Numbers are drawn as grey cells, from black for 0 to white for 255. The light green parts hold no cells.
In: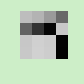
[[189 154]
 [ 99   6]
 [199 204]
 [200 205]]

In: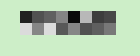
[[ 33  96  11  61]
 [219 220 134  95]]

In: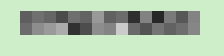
[[ 94 101 111 153 108 130 122 131]
 [107 154  49 141 203  83  98 134]]

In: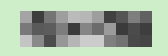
[[164 117 187 158  85  97]
 [121  93  59 108  59  62]
 [196  76 181 203 114  69]]

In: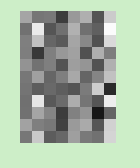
[[165 121 153  84]
 [113  85 177  96]
 [127 102 165  81]
 [126 127 161 175]
 [147 127 158  82]
 [119 102 168 133]
 [116 105  84 205]
 [112  89 173  85]
 [113 133 129  23]
 [162 120 154  86]
 [119  92 159 113]]

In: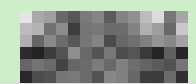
[[229 158  87 133 131 188 119]
 [187 114  62 120 108 176 104]
 [175 137  87 131 104 128 136]
 [ 44  61 142  84  77  57  97]
 [101 106 102 124 129 100  82]
 [ 40  81 121  83 128  61 106]]

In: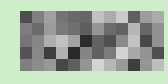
[[ 78 160 105 193 202 157]
 [126 155 112 150  98 102]
 [117 175 163  99 138  71]
 [ 84  62  41  96 211 147]
 [127 152  94 211 153 149]]
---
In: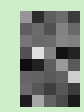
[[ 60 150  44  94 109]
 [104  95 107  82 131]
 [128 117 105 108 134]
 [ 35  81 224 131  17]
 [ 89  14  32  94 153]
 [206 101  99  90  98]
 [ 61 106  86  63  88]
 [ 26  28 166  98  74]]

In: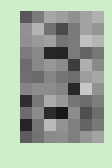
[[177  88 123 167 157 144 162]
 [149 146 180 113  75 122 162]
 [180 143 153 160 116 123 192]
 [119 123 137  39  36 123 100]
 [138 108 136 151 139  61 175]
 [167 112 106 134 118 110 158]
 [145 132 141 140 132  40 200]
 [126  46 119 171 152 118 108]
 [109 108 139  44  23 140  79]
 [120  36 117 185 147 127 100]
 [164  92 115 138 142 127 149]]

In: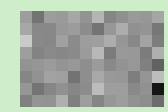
[[165 157 115 157 154 167 147 181 134 144 154 151]
 [119 167 136 136 152 156 140 116 151 173 145 148]
 [125 202 137 135 161 139 157 159 173 150 136 163]
 [175 158 131 138 135 138 155 184 123 153 152 124]
 [ 98 147 150 155 148 152 142 155 137 147 151 128]
 [189 134 146 162 159 115 142 168 153 151 126 149]
 [ 21 150 116 134 145 134 140 188 158 158 137 145]
 [108 128 148 147 175 128 158 133 151 157 146 141]]

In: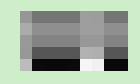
[[117 150 117 117 117 117 158 157 117]
 [143 171 143 143 143 143 158 158 143]
 [131 153 131 131 131 131 152 152 131]
 [ 86 152  86  86  86  86 177 175  86]
 [  9 188  10   9   9  10 246 241   9]]

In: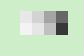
[[103 232 211 164]
 [ 56 243 230 192]]

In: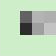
[[175  98 180]
 [195  44 159]]

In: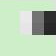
[[ 46 233 115]
 [ 40 229 110]]
